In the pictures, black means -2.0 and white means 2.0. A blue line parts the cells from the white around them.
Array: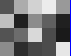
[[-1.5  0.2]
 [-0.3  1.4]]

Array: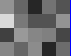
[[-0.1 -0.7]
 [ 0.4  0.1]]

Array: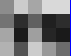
[[-1.3 -0.5]
 [-1.6  0.5]]

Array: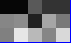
[[ 0.2 -1.5]
 [ 1.6  0.9]]

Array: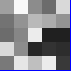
[[0.3 0.9]
 [0.1 1.7]]

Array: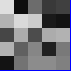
[[ 1.4  1.2]
 [ 0.7 -0.8]]

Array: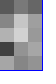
[[1.1 0.5]
 [1.3 0.4]]

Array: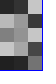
[[ 0.4 -1.1]
 [ 0.3  1.1]]
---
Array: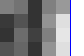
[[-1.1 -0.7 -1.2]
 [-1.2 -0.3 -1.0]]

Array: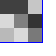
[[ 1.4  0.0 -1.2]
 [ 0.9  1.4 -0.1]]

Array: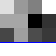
[[ 0.6  0.6 -2.0]
 [-0.9  0.5 -0.8]]

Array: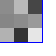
[[ 0.1  0.2  0.4]
 [ 0.8 -1.2  1.6]]

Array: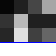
[[-1.2  0.9 -1.5]
 [-1.4  1.5 -1.0]]

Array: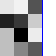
[[-1.5 -1.1  1.2]
 [ 1.0 -2.0  1.7]]

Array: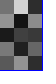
[[ 0.3 -1.7  0.2]
 [-1.6 -1.0 -1.1]]
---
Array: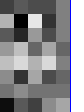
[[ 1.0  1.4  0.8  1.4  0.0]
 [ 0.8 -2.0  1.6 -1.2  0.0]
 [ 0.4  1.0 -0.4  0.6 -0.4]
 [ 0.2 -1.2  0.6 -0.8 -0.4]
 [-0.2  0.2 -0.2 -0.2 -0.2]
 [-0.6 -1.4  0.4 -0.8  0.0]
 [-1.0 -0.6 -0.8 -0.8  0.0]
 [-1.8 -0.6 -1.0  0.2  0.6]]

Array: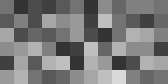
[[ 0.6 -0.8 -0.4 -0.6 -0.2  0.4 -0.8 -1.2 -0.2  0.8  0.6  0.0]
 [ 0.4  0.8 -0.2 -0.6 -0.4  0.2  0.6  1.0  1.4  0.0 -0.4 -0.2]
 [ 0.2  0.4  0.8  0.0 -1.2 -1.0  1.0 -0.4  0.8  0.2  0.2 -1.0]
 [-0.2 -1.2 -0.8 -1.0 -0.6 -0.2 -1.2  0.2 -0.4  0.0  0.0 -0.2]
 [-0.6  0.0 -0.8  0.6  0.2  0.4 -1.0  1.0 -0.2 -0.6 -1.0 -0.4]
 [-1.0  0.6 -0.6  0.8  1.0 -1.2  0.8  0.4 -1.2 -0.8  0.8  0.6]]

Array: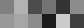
[[ 0.4  0.6  0.2 -1.6  1.2 -1.0]
 [ 0.0  0.8 -0.8 -0.2 -1.2  0.2]]

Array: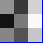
[[ 0.3 -1.1  1.3]
 [ 0.1 -0.7  1.1]
 [-1.7 -0.1  1.9]]

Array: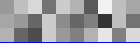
[[ 0.8 -0.4 -0.8  1.2  0.4  0.0  0.8  1.6  0.0  1.4]
 [ 0.6  0.4 -0.4  1.2  0.2 -0.4  0.0 -1.2  1.0 -0.2]
 [ 0.4  1.0  1.4 -0.2  1.2  0.8 -0.6  1.8  1.0  0.6]]

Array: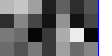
[[ 0.9  1.1  0.5 -1.5 -0.5 -1.3 -0.7]
 [-0.1 -0.3 -1.9 -1.1  0.7  1.7 -1.9]
 [-0.3 -0.7 -0.1 -1.1  0.5 -0.3  0.1]
 [-1.3  0.1 -0.9 -1.7  0.3 -1.7 -0.9]]

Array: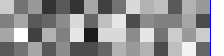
[[ 1.2 -0.2  0.4 -1.2 -0.6 -1.2  0.6 -1.0 -0.2  1.4  0.8  1.0 -0.6  0.8
   0.4]
 [ 0.6  2.0 -1.0  0.8  0.0  1.6 -1.6  1.4  1.4  0.2  1.6 -0.2  1.2  0.4
   1.2]
 [ 0.0  0.6 -0.6 -0.4  0.2  1.4 -0.4  1.0  1.6 -0.8  0.2  0.0  0.0  0.6
  -0.8]
 [-0.6 -0.2  0.6 -0.6  0.2 -0.8 -0.8 -0.4  0.8  0.4  0.8 -0.8  1.0  1.8
  -0.4]]

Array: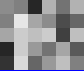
[[ 0.6  1.2  1.0  1.2 -1.0  1.0]
 [ 0.2  0.0 -1.4  0.8 -0.2  0.8]
 [ 0.0  1.6  0.6  0.2 -0.8 -0.4]
 [-1.2  1.4 -0.4  0.4  1.0  0.0]
 [-1.4  1.2  0.4 -0.2  0.6 -0.6]]
